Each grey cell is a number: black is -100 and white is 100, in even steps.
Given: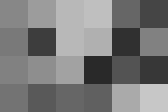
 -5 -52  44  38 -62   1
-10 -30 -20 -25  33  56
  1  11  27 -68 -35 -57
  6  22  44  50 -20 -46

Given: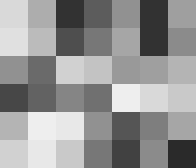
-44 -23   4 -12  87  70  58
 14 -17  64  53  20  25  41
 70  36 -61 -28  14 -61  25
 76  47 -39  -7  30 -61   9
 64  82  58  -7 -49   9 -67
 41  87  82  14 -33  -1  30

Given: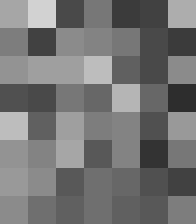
 -2 -49   9   3  -7 -43 -54
-37 -43  -7 -19  42 -19 -65
 48 -25  25  -2   3 -37  20
  9 -13 -25 -13 -25 -31  -2
 15   3  30 -31   3 -60  -7
 20   9 -31 -13 -19 -37 -49
 15  25  25  48 -25 -43   9
 30  65 -43  -7 -54 -49  36

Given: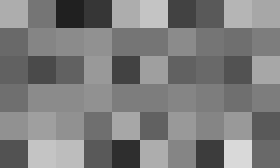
-24 -42 -24  20 -48  25 -24 -18 -36  31
 36  -8 -75 -58  36  54 -48 -30  42  31
-18   4   9  14  -8  -8   9  -8 -13  -2
-13   9   9  14  -2  -2   4  -2 -13  -2
 14  25  14 -13  31 -24  20   4  20 -30
-36  54  48 -30 -64  36   4 -53  70 -18

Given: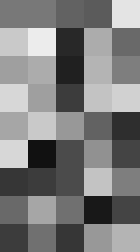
 69 -87 -41  14 -47
-58 -53 -41  53  -1
-53 -12 -58  19  41
 -6  -6 -23 -29  79
 69  25 -53  53  64
-18  30 -12 -81 -47
 25  35 -75  41  -1
 30  58  19 -23 -64
 58  85 -69  35 -18

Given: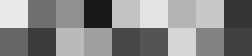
-19 -54  46  25 -44 -34  67   3 -49
 83 -13  13 -81  52  78  41  57 -59

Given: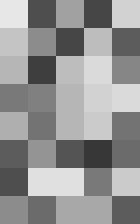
 43 -51  48  71   5
 81 -39  26 -45  65
 10 -16  32  32 -28
 37 -10  43  59 -10
 -5   0  43  65  71
 54  10 -45  48 -28
-28  16 -34 -57 -16
-39  76  76  -5  59

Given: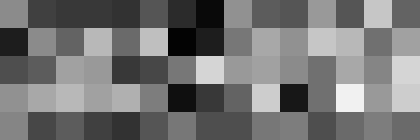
  9 -50 -56 -56 -61 -33 -66 -93  14 -28 -33  20 -33  55 -22
  4 -44 -28 -50 -61 -33  -7 -39 -39  -7  -2 -39 -17  -2 -17
-39 -28  26  20 -56 -44  -7  67  20  26   9 -12  32   4  67
-77   9 -22  44 -17  50 -98 -77  -7  32  14  55  44 -12  26
 14  32  44  26  38  -2 -88 -56 -22  61 -82 -12  89  20  61
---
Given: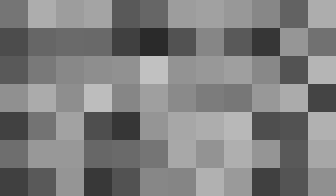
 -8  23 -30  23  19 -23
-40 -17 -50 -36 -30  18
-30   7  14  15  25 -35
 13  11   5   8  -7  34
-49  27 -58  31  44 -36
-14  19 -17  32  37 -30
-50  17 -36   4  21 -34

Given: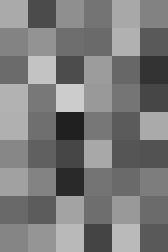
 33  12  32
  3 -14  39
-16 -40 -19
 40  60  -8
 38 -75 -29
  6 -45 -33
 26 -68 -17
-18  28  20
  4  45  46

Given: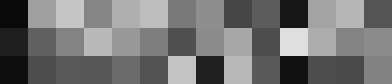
-93  55  37  -5 -45 -82  43
-76   3  20 -37  32  75   3
-89 -31 -16  53  44 -86 -43

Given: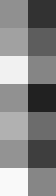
13
26
89
14
39
15
95

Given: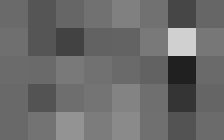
-17 -20   0 -45
-13 -48 -22  63
-16  -5 -17 -75
-18 -14   3 -59
-18  15   8 -35

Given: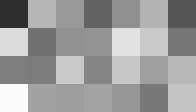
-64  20  12 -33
 72  14  77  -8
 -1  58  55  44
 97  23  18  52

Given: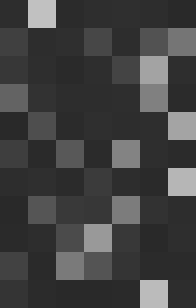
-65 -66 -63 -68
-50 -63 -65  -8
-57 -67 -47 -64
-22 -65 -64 -66
-68 -66 -65  29
-51 -31   3 -66
-65 -66 -65  43
-68 -55  -3 -65
-67 -41 -56 -64
-48  -4 -59 -66
-59 -68 -67 -65
